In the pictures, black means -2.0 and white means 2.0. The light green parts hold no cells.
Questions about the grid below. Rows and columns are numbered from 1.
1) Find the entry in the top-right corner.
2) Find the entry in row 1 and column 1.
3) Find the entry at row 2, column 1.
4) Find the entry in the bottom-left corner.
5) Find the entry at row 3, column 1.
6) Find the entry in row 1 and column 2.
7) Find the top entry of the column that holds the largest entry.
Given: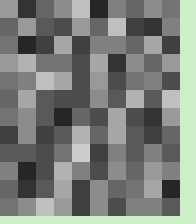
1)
-0.2
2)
0.4
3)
-0.4
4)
-0.2
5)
-0.2
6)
-1.2
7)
1.0

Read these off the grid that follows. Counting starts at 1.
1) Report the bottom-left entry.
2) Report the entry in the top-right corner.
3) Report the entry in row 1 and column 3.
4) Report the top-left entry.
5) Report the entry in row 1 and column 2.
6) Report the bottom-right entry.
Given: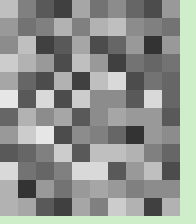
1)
0.8
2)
0.4
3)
-0.6
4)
1.0
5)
0.0
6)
0.8

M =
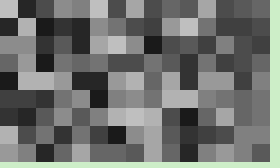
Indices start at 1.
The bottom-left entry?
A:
0.4
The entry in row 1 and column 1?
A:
1.0
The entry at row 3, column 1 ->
0.2
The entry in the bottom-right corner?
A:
-0.6
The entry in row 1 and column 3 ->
-0.8
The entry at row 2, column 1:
-1.4
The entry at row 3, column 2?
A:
0.2
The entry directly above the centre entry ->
-0.8
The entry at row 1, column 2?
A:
-1.4
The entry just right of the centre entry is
-0.4
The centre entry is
0.8
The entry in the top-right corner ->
-0.4

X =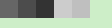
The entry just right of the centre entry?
1.2
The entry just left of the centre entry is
-0.8

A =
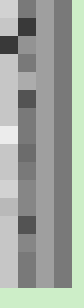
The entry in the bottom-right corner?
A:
-0.1
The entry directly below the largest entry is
1.1
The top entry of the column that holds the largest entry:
1.3
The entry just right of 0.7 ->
0.5
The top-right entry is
-0.1
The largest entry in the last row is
1.1
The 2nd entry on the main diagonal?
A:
-1.1
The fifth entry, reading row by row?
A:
1.1
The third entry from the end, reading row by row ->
-0.1
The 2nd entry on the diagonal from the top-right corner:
0.5
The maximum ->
1.7
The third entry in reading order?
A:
0.5

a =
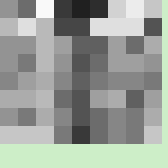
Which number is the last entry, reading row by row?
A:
1.1
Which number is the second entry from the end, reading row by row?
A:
-0.1
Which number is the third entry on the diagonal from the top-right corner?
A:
0.5
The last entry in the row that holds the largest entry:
1.1
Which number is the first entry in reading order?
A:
0.3
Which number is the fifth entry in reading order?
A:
-1.5
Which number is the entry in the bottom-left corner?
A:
1.1
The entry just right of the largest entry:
-1.1
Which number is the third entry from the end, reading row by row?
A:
0.1
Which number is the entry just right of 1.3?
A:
1.7
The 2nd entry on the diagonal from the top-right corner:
1.5
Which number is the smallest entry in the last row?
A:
-1.1
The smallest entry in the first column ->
0.1
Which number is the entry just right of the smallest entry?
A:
-1.3
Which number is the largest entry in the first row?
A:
1.9

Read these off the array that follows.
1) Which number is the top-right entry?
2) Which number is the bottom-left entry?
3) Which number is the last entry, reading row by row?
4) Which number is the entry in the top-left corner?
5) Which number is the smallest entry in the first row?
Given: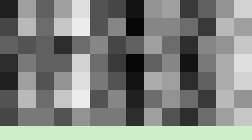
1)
1.3
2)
-0.9
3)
1.1
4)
-1.5
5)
-1.7

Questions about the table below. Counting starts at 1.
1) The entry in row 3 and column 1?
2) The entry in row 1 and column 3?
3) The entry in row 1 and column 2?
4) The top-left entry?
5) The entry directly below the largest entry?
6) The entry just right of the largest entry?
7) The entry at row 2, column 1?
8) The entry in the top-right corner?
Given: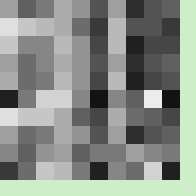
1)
1.1
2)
-0.1
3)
-0.5
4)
0.5
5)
-0.5
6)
-1.7
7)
1.5
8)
-0.5
